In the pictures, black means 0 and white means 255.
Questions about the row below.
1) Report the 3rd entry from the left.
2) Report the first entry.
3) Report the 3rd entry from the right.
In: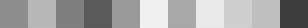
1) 127
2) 141
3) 206

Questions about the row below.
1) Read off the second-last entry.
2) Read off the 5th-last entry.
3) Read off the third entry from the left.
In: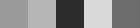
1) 218
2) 154
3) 43

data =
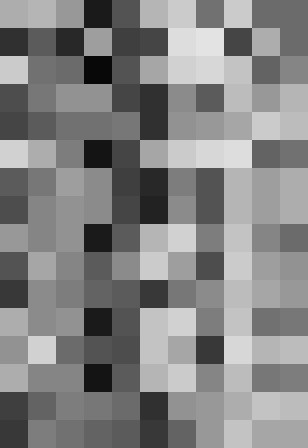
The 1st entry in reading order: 173
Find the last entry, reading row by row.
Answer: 166
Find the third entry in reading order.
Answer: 152
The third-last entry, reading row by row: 195
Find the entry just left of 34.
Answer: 69
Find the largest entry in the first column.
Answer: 209
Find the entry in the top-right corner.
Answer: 107
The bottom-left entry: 56
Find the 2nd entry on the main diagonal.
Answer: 91
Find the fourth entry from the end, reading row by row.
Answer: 152
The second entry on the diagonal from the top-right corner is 173
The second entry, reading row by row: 181
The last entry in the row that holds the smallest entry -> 133
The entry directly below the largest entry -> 215
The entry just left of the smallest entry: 107
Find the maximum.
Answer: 227
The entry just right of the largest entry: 69
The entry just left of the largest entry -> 221
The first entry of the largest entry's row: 48

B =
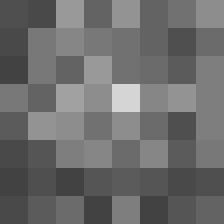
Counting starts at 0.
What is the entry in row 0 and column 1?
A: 73
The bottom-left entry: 73
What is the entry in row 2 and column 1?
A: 120
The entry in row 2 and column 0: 66
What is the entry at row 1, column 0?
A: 73
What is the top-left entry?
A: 79
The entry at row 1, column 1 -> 120
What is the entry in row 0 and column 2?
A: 153
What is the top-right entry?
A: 141
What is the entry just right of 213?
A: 134

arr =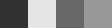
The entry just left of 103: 229
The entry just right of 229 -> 103

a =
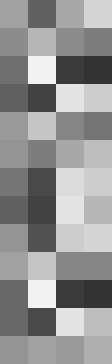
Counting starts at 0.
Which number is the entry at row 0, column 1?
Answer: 97
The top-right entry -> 212
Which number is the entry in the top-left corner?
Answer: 161
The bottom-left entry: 148
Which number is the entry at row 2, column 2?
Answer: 58
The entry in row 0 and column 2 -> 168
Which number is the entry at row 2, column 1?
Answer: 242
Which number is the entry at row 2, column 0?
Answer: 111
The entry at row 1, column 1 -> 182
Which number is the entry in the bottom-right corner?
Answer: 175

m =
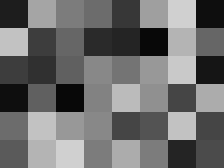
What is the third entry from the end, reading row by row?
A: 124
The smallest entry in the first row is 14
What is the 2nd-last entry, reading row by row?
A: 36
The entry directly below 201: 69
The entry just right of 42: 36
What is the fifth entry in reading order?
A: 55
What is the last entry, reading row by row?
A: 75
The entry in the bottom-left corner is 90
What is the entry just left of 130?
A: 8
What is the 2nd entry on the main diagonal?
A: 61
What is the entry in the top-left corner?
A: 29
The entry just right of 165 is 124

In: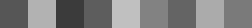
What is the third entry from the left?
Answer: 59
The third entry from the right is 100
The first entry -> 86

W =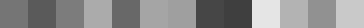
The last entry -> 201
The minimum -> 63
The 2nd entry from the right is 145
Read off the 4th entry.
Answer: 171
